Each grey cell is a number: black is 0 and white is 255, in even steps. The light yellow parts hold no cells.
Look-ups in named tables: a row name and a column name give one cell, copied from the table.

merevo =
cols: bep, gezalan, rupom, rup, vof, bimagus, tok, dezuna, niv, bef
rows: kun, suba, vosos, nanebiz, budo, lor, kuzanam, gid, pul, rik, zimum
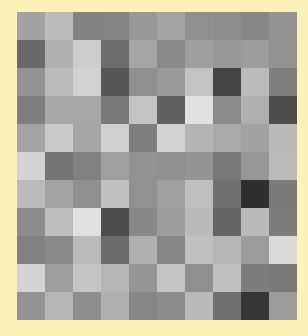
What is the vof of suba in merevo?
165
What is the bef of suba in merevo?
146
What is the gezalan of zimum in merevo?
181
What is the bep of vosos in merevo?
147
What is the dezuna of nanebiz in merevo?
139
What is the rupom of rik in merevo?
196
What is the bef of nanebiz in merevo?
77
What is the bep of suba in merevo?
105
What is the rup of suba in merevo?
108
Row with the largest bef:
pul

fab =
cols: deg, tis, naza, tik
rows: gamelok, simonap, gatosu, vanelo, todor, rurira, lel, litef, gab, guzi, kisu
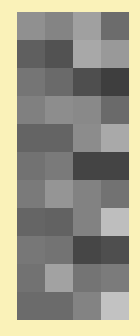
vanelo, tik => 106
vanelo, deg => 128
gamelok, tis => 132
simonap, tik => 153
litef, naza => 130
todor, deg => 100
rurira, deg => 114
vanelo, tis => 141
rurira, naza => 68
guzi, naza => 116
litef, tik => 190
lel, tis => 149
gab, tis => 115

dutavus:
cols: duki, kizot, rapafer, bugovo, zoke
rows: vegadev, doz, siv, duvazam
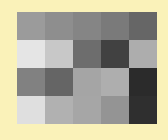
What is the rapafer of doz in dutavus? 109
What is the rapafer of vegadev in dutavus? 133
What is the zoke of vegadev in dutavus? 102
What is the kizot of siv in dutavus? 101
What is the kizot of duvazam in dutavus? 177
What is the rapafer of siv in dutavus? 165
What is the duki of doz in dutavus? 229
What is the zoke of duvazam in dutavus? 47
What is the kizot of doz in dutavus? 200
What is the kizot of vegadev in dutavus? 142
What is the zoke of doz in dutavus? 173
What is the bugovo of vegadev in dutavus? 122
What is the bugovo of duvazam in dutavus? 148
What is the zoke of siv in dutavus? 43
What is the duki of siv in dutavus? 129
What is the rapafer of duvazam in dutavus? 166
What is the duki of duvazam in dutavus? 223
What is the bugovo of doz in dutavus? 65
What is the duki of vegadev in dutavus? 155

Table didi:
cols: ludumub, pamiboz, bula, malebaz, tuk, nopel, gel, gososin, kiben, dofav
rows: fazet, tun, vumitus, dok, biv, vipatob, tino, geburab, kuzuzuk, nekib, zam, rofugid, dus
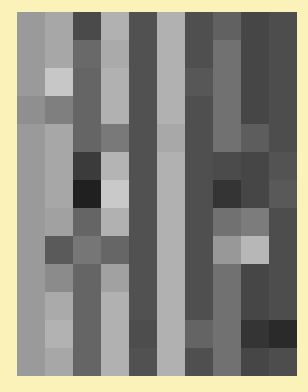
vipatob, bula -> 59
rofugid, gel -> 100
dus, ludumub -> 154
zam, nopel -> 177
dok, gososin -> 113
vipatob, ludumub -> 154
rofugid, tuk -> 77
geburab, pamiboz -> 161

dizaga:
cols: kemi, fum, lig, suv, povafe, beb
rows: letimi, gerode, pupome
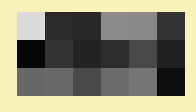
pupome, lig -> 74
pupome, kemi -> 103
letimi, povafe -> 138
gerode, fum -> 51
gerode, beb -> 33
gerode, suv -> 45
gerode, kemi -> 6
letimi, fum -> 43
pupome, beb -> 14
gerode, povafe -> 73
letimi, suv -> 139
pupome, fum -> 105
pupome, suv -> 106
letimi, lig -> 41
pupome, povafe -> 117
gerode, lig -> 35
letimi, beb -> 51
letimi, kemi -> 219

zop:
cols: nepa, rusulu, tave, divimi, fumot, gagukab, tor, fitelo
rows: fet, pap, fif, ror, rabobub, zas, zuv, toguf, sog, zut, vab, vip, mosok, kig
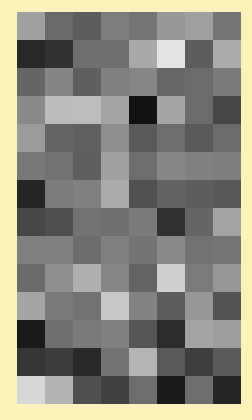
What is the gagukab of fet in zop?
151
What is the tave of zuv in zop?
128
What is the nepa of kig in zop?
215
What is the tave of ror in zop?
188
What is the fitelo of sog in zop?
116
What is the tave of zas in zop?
94

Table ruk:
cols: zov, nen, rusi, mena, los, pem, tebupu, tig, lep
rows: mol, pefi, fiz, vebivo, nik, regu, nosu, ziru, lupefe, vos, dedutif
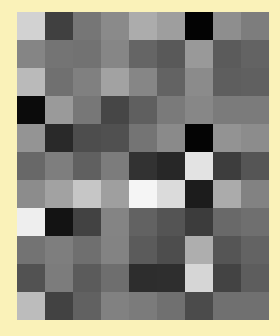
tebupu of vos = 214
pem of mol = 158
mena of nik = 80
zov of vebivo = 11
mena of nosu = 159
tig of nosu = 171
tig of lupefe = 85
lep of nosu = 130
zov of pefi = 133
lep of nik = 140
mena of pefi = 134
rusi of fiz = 128
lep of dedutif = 112
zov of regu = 104
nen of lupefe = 126
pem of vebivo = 122
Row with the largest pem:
nosu

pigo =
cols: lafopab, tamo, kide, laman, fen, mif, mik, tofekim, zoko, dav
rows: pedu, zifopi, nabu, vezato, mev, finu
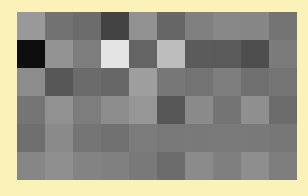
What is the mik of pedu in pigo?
128
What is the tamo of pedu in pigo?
114
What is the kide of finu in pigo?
131
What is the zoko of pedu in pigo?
134
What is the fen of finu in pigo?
121
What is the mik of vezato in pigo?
138
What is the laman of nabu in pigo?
103
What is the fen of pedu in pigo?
145
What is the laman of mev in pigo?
113
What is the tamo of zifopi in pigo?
147
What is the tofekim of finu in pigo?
127
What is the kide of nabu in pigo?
107
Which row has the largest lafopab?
pedu

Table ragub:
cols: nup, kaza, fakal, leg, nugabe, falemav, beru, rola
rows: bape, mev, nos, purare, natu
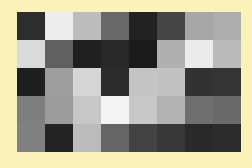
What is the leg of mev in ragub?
41
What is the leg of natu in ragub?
101
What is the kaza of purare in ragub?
156
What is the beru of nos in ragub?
50
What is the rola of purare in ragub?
105
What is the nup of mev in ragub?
218
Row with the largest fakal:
nos

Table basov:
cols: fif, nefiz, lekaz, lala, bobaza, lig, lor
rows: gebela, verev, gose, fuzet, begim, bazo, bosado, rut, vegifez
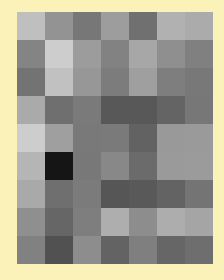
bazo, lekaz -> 120
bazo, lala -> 136
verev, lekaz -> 156
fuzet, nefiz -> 111
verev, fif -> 132
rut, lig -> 173
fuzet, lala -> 88
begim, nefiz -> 159
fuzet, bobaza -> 88
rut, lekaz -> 126
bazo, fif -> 181
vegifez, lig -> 102
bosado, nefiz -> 111
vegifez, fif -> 129

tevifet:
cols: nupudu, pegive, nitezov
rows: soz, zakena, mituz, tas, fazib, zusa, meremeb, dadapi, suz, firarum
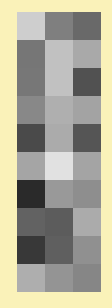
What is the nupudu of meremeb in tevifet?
42
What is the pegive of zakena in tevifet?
193
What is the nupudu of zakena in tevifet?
118
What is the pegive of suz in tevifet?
95
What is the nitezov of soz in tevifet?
105
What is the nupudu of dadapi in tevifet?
98
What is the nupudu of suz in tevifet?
56
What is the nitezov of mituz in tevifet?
81
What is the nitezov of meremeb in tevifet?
142
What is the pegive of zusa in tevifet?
225
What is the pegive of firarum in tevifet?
148
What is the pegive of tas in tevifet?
175
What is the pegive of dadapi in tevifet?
92
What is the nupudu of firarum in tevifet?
174
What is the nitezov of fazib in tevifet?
85
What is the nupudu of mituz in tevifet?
119
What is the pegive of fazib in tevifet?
171
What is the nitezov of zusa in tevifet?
164
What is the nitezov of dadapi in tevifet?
171
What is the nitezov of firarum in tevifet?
134
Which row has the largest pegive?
zusa

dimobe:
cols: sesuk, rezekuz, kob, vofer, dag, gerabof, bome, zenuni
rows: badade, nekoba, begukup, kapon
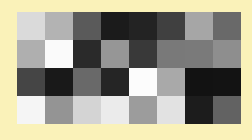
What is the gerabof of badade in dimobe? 64
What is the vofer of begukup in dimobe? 37
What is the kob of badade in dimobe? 90
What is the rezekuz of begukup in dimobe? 25
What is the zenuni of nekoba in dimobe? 142
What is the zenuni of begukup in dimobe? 19
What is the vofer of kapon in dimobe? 235
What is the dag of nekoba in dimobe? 57
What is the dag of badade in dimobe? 35
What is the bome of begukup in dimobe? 18
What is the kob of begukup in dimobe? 105
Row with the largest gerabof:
kapon

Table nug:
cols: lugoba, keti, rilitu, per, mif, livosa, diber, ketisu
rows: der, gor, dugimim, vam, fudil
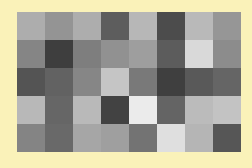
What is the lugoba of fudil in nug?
132
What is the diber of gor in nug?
217
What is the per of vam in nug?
66
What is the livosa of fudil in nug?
223
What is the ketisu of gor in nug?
140
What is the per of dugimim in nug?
197
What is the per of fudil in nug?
159
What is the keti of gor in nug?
62
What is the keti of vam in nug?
102
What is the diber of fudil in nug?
181
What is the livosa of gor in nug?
92
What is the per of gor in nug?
145
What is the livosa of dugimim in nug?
63
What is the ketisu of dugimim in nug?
101
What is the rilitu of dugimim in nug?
134
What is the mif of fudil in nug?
115
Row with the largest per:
dugimim

